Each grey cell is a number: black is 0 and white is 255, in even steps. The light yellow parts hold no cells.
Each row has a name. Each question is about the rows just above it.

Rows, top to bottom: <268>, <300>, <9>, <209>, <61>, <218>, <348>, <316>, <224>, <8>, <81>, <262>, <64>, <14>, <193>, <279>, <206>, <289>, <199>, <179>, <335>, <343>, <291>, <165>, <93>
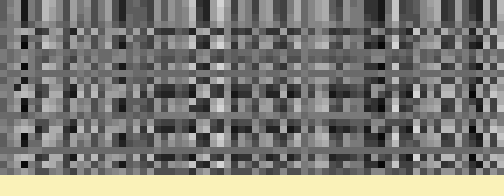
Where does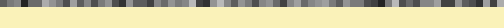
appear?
<218>
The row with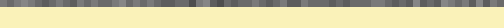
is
<316>
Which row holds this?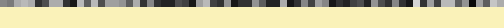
<14>
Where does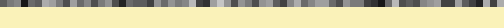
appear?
<262>
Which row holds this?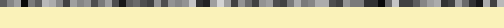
<165>
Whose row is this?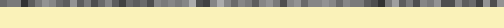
<209>

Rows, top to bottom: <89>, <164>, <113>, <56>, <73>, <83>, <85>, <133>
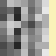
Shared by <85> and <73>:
[120]
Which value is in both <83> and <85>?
[104]

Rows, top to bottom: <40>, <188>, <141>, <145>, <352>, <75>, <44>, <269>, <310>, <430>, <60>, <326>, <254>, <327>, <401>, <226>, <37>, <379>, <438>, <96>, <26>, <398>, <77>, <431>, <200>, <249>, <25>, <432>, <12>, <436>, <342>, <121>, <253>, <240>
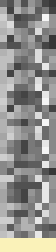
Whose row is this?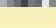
<26>
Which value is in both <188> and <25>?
[178]
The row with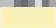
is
<310>
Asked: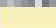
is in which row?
<37>
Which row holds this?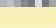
<436>
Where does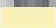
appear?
<77>
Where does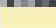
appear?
<60>

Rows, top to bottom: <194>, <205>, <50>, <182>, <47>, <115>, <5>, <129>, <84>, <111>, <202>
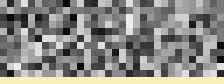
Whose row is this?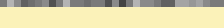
<205>
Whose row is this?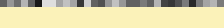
<115>
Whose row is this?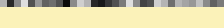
<47>
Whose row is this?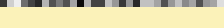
<111>

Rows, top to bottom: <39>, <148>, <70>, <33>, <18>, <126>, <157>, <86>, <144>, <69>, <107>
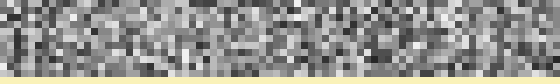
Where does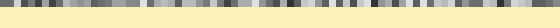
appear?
<148>
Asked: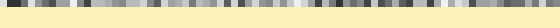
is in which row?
<70>
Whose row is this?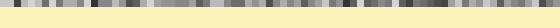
<18>

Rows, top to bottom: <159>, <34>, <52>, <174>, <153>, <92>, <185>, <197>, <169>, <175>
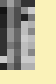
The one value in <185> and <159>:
[50]
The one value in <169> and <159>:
[160]
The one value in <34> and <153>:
[147]
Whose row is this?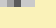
<169>
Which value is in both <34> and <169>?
[202]

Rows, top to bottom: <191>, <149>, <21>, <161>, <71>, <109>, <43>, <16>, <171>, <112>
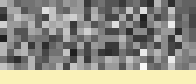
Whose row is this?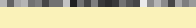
<16>
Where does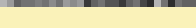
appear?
<191>
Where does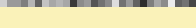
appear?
<161>
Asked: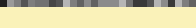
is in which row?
<109>
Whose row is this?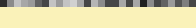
<21>
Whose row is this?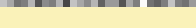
<112>

